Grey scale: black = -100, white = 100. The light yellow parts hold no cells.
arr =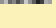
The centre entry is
58
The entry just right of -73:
-50
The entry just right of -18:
3

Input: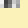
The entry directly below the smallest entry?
-38
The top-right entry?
35
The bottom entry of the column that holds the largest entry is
69

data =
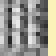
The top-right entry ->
-39
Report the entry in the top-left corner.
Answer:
35
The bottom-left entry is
12
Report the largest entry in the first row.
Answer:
59
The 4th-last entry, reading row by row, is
22
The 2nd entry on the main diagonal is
22
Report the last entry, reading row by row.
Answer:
12
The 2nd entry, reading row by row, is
12
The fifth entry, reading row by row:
48
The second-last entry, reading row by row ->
12
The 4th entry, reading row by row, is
12
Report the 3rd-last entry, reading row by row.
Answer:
-27
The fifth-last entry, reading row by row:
22

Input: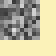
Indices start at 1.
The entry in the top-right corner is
49
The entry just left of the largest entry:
-8
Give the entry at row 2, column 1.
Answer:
12
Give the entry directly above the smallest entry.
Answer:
-31
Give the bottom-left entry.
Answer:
12
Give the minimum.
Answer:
-65
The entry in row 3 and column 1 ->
-44
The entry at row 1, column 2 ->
36
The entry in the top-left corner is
-8
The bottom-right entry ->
25
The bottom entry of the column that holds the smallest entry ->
-44
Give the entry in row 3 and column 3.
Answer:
-31
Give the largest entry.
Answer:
73
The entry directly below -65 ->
12
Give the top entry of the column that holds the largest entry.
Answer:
-54
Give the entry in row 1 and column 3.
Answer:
49
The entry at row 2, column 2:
36

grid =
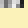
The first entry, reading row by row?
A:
44
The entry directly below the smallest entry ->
-65
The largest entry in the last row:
87
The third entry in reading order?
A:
21

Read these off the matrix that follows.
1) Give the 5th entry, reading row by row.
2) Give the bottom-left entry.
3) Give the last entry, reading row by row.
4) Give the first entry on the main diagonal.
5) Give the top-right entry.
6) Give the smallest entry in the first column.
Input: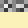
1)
-19
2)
29
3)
51
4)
17
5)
29
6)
-7

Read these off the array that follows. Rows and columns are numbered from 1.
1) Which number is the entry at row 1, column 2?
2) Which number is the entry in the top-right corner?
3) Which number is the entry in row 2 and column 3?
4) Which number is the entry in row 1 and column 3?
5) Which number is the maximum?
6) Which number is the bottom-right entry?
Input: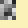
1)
40
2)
-73
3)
7
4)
63
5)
76
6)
-42

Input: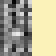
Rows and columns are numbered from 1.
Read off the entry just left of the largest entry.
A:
71
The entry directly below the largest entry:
12
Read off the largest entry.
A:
83
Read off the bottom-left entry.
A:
-12
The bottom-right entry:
-38
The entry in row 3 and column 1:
-25
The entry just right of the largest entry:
46
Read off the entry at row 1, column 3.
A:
0
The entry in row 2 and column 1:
-12
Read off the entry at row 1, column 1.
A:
-25
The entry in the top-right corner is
71
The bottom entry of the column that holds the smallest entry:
12
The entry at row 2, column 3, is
-51
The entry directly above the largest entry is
24
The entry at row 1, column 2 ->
0
